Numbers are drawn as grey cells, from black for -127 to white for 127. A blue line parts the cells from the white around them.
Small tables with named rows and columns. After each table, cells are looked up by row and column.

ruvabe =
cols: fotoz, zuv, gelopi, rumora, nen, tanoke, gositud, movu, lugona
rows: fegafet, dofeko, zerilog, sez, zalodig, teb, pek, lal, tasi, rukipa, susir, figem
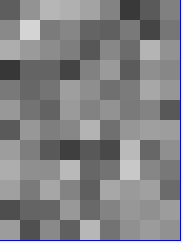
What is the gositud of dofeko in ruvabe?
-6
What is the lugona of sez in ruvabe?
7
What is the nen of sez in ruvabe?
1
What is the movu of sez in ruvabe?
15
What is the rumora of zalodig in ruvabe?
30
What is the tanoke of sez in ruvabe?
26
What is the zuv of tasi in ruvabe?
15
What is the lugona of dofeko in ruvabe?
-9
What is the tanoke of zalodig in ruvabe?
-15
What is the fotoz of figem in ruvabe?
28
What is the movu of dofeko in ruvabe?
-58
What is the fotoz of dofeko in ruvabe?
9
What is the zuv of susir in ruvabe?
-27
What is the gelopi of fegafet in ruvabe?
54
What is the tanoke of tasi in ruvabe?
-12
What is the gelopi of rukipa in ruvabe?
38
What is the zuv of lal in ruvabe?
-1
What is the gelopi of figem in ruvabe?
9
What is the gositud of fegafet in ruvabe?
-70

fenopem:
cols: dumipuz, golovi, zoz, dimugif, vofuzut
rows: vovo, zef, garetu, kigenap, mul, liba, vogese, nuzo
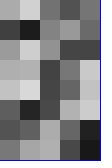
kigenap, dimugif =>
-8
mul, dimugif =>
-26
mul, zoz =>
-58
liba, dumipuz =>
-33
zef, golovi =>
-99
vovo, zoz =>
-13
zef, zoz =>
3
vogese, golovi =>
-31
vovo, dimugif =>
-45
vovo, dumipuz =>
43
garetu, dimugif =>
-58

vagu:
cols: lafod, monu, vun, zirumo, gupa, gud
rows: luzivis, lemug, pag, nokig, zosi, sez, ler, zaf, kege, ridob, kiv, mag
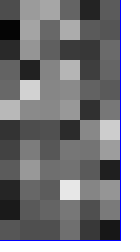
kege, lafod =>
-36
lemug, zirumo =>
44
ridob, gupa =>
5
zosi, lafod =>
-23
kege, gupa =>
-37
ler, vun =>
-47
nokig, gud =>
-26
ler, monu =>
-50
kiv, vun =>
-27
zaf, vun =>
-40
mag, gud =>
-104
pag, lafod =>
-86
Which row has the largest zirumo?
ridob

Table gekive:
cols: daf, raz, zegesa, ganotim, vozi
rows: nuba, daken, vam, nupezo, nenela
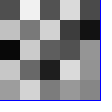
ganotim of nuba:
90
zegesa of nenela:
-3
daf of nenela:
29
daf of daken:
65
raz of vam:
75
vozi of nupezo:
19
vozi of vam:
21
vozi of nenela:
6
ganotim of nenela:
24
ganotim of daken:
-67
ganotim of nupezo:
90
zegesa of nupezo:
-97

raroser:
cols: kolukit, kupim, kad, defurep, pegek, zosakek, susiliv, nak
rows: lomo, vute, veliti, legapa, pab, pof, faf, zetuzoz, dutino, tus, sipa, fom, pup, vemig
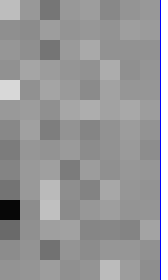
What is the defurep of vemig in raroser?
16
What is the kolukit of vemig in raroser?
19
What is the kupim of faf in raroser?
32
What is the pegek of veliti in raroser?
41
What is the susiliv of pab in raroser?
22
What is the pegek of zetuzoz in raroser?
12
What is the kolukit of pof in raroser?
25
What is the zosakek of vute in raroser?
19
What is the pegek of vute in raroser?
23
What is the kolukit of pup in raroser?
12
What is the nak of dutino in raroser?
22
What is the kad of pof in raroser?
16
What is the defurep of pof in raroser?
38
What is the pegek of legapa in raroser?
18
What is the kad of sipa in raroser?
64
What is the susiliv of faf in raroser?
28
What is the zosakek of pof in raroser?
34
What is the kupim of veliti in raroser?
15
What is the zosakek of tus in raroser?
39
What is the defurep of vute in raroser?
20
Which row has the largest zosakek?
vemig

